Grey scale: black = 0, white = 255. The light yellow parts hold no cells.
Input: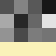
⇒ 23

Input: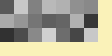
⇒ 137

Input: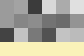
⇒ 224

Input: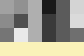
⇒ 212

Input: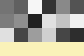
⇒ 83

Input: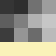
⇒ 157
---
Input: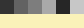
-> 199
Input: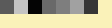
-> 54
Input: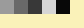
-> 8
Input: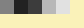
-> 225
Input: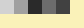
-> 65
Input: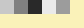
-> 156
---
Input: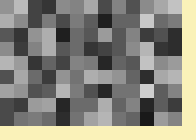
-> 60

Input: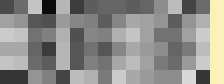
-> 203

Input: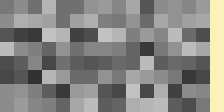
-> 134

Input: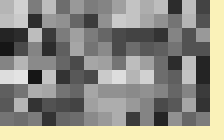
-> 51

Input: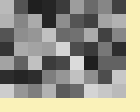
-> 199

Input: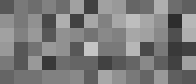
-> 161
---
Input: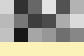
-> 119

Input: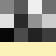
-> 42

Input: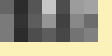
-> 51

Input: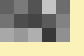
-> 77

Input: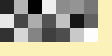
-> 70

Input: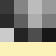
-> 96

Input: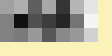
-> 16

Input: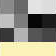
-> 124

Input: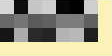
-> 117
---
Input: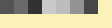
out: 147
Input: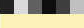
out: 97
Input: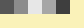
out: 140
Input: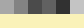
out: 131
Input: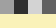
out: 97
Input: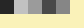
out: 134
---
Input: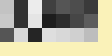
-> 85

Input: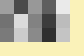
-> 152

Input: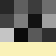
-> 95

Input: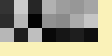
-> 157

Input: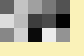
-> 160

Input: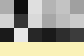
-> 180

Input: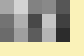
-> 130
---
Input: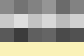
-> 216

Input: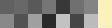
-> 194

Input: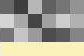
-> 161

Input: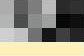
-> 159

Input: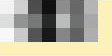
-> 188

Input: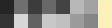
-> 192

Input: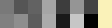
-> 26

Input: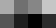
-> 30

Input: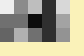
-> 12
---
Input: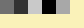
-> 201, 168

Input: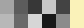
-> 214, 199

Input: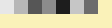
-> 231, 198

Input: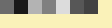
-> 220, 179

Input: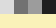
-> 220, 156

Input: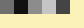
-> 197, 140
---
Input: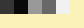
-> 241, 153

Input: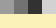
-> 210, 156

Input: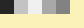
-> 240, 195

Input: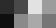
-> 226, 169

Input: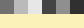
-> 231, 186

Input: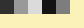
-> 219, 153

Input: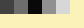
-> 215, 144

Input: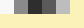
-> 248, 189

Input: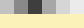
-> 235, 214

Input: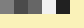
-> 241, 126
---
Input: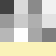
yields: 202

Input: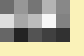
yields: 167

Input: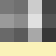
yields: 140

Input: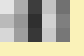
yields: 150

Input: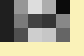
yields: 122

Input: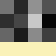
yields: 70

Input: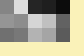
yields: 141

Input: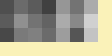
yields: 144
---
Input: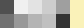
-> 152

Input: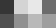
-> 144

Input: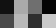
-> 185

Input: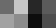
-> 140

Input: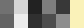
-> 236

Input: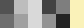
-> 160
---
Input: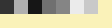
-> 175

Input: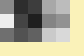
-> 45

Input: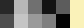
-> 183

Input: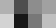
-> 78

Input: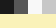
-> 87

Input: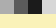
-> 91
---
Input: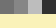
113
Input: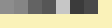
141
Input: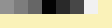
145
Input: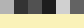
179
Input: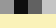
151
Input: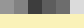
150
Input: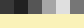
56
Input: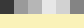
56
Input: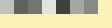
192
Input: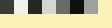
59
